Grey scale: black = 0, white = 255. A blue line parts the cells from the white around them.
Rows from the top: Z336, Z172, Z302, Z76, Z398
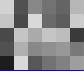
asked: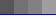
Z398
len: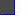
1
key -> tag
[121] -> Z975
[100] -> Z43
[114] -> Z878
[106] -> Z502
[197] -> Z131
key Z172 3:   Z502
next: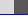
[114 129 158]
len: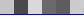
6
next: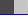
[170 197 189]
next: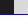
[ 87 114 129]

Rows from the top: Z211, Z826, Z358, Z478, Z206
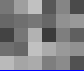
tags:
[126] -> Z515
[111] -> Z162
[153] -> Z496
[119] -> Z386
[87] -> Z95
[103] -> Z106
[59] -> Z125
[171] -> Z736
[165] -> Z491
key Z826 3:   Z106
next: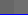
[119 103 145]
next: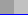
[ 87 133  74]

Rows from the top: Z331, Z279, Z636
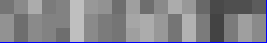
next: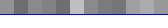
[117 178 123]
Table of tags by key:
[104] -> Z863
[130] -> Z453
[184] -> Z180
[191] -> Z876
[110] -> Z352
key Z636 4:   Z352
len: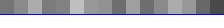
16
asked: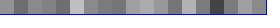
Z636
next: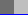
[138 123 117]

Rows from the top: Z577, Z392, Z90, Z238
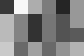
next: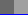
[105 146 179]
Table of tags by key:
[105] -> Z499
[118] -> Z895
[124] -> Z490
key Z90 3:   Z895

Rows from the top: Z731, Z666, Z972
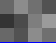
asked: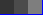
Z666
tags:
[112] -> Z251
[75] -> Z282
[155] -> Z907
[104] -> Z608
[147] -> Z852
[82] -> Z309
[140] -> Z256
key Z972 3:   Z251
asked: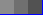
Z731
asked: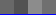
Z972

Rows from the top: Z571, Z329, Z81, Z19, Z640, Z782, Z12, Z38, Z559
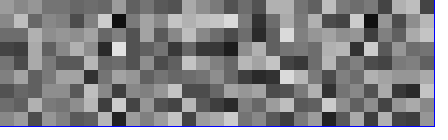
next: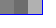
[163 150 150]
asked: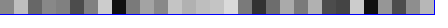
Z329
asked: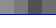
Z571
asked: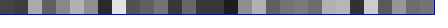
Z19

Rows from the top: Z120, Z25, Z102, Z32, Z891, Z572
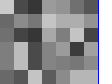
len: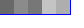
5
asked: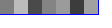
Z32
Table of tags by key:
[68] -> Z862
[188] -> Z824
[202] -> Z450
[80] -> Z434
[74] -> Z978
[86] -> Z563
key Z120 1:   Z978

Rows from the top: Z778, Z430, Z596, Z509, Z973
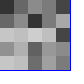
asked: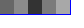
Z430
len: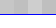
4
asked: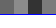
Z430
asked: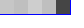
Z596
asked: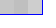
Z596
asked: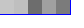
Z973
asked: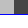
Z596

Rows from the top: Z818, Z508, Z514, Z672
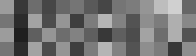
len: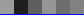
6
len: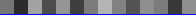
14
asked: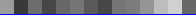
Z818
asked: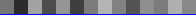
Z508

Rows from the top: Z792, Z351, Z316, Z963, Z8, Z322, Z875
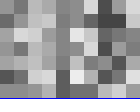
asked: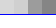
Z316
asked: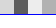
Z322

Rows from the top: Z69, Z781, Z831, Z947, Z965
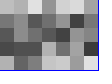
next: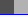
[112 163  59]
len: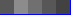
5
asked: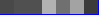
Z947
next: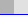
[148 210 218]
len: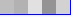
5
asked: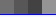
Z831
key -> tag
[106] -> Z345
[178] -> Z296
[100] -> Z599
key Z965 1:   Z599

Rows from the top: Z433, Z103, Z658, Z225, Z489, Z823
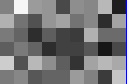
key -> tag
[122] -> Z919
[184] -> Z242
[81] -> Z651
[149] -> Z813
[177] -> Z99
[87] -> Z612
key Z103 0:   Z99
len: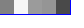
5
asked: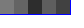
Z658
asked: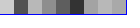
Z489
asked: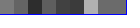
Z658
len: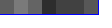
7

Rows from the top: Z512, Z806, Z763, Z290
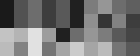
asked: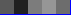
Z512
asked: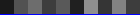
Z806

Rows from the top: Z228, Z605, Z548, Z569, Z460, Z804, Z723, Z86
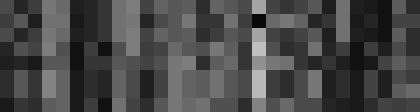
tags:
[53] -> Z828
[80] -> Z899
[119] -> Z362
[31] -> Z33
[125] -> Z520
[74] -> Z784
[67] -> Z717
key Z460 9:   Z899
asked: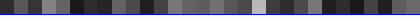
Z723
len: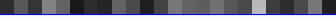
24

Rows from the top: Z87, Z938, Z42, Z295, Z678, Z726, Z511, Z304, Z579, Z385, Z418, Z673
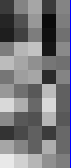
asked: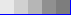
Z673
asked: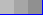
Z678
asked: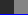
Z726
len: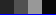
4
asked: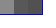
Z579

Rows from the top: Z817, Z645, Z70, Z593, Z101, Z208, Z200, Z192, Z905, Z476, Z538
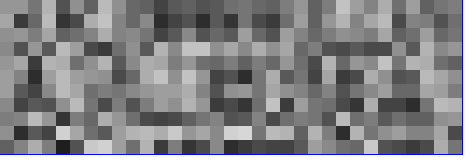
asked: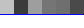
Z192
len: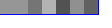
7
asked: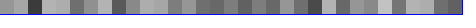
Z101
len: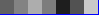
7

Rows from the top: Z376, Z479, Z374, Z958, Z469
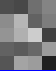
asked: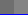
Z376
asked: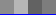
Z479
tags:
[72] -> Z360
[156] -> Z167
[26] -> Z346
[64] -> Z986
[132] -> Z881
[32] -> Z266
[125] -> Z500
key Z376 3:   Z881
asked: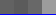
Z958
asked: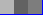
Z479

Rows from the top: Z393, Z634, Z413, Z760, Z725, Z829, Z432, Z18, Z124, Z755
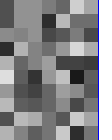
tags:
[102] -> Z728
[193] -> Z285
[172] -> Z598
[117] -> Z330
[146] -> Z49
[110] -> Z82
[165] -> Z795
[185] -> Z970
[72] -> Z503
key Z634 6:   Z82
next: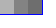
[152 215 172]
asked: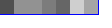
Z393
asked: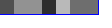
Z634

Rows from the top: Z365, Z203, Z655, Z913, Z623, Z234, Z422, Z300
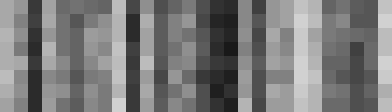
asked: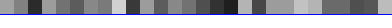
Z300
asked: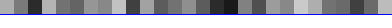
Z913
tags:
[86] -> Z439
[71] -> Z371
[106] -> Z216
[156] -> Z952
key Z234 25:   Z371
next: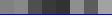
[150 209 180]
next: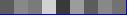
[79 50 31]
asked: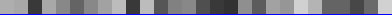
Z623

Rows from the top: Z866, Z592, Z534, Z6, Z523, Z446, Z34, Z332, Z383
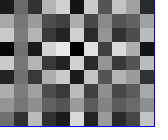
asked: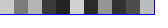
Z534
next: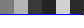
[149  49  77]
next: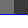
[174 202  27]

